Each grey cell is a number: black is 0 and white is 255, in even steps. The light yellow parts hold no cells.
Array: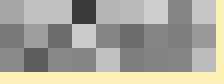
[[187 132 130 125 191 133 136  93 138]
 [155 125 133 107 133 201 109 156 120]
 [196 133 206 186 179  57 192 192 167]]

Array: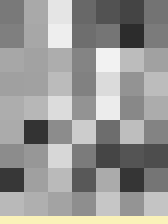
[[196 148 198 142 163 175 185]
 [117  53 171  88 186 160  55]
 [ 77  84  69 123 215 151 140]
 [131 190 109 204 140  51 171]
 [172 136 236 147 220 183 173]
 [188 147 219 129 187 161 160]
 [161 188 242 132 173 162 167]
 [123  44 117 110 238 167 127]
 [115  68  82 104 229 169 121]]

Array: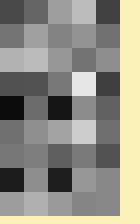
[[136 132 154 176 157]
 [136 151  30 141  28]
 [ 82 122  95 126 119]
 [111 205 163 143 112]
 [ 96 140  21 108  12]
 [ 63 230 120  82  81]
 [141 115 151 186 178]
 [113 147 131 159 116]
 [ 65 188 158 101  73]]

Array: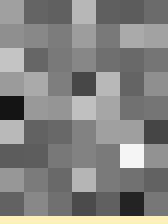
[[119  35  96  75 112 136  98]
 [ 98 113 122 181 105 123 151]
 [146 245 122 130 120  93  92]
 [ 69 159 160 130 104  98 185]
 [117 113 166 192 149 153  20]
 [143 100 184  71 126 170 155]
 [117 105 111 135 121 102 196]
 [162 170 121 157 124 136 143]
 [107  92  95 183  96 100 160]]

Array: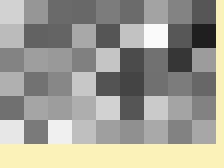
[[167 130 169 144 159 191 240 122 231]
 [130 164 202  85 210 174 157 165 112]
 [103 124 112  68  83 199 135 114 176]
 [156  54 113  75 197 128 153 158 131]
 [ 31  87 250 194  85 168 100  98 187]
 [ 86 131 163 107 124 104 106 150 210]]

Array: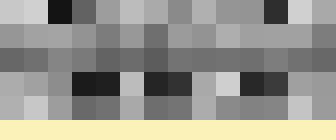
[[155 196 133 130 138 172 116 110 169 113 105 157 199 176]
 [154 160  59  40 207 169  50  37 188  31  27 141 161 172]
 [104 113 125 111 114 112 115  92 108  99 122 133 112 103]
 [125 161 161 160 174 147 155 111 152 124 147 164 162 150]
 [169 208  46 148 149 176 138 170 188 157  98  20 208 200]]

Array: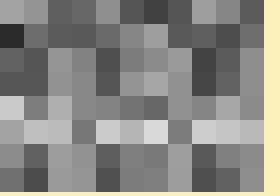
[[141  96  78 157 126 124  80 149 154  75 111]
 [139 128  89 158 121 127  94 146 156  97 140]
 [185 197 205 124 217 181 203 119 186 191 162]
 [138 167 132 145 103 114 131 135 174 125 202]
 [142  98  69 145 166 148  84 136 146  86  86]
 [141  91  67 153 139 124  79 129 149  85  98]
 [110  77  95  89 158 134 106  89  90 108  43]
 [ 90 134 158  84  65  85 143 103  95 148 163]]

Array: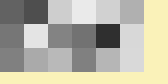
[[217 182 128 185 170 128]
 [216  47 114 131 228 118]
 [176 209 234 206  78  98]]

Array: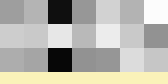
[[198 220 150 146   7 165 173]
 [146 201 236 185 231 201 205]
 [252 179 210 151  15 180 158]]
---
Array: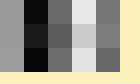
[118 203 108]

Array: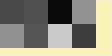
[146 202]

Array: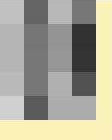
[119 148 119 185]

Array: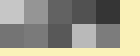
[ 53 185]

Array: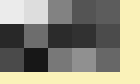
[ 92  49 120]

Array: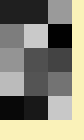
[154 201 148]
